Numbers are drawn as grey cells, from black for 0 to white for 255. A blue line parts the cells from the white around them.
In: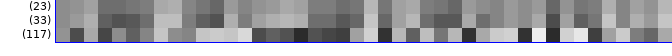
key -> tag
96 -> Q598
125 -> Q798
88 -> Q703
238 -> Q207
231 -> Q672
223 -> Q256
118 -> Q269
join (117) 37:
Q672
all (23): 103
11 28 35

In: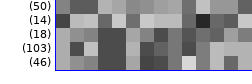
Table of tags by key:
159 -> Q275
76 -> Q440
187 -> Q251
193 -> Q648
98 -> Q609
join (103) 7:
Q609
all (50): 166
4 8
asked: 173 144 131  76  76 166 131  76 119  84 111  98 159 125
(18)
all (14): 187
1 7 8
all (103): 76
1 3 4 6 9
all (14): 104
3 9 11

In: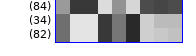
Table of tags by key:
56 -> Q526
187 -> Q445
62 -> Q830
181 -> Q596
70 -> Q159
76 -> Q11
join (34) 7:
Q445
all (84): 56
1 2

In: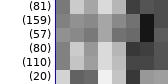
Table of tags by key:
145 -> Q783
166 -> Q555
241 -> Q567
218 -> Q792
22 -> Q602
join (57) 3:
Q555
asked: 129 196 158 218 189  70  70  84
(110)

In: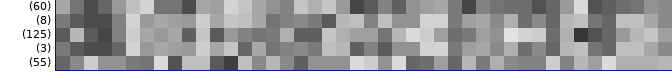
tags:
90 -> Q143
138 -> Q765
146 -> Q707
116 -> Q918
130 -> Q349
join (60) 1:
Q918
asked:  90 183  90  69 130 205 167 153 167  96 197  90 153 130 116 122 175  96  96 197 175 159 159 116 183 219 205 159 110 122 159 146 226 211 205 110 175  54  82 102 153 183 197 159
(125)
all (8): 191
13 21 23 37 40 41

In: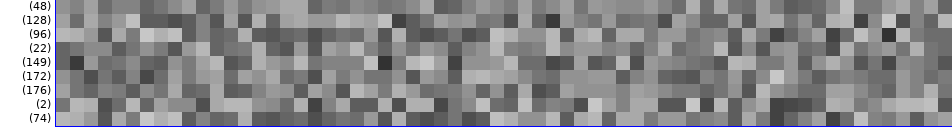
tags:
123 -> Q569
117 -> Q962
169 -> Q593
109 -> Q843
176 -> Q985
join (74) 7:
Q985
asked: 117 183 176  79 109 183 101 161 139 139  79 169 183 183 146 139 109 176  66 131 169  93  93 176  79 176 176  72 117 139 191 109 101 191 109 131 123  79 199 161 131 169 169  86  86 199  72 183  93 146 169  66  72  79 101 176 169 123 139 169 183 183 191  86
(2)
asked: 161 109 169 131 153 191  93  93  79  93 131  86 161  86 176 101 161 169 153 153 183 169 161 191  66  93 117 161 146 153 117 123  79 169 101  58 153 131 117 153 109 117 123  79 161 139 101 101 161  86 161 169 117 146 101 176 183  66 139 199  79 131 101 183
(128)
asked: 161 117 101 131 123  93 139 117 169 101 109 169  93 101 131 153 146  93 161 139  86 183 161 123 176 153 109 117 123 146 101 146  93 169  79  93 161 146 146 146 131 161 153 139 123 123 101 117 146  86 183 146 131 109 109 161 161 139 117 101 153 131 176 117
(176)
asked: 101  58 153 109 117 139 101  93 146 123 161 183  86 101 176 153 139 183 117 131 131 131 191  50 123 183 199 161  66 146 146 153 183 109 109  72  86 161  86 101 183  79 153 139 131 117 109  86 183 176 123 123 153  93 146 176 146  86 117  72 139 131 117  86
(149)
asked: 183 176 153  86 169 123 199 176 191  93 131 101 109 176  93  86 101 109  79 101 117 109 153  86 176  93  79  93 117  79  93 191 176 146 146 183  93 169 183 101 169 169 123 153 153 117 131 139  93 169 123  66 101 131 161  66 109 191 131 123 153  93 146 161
(74)

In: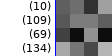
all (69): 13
1 3
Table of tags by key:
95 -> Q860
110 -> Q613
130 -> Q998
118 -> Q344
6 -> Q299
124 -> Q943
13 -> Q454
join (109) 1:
Q943
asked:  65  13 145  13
(69)
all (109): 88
0

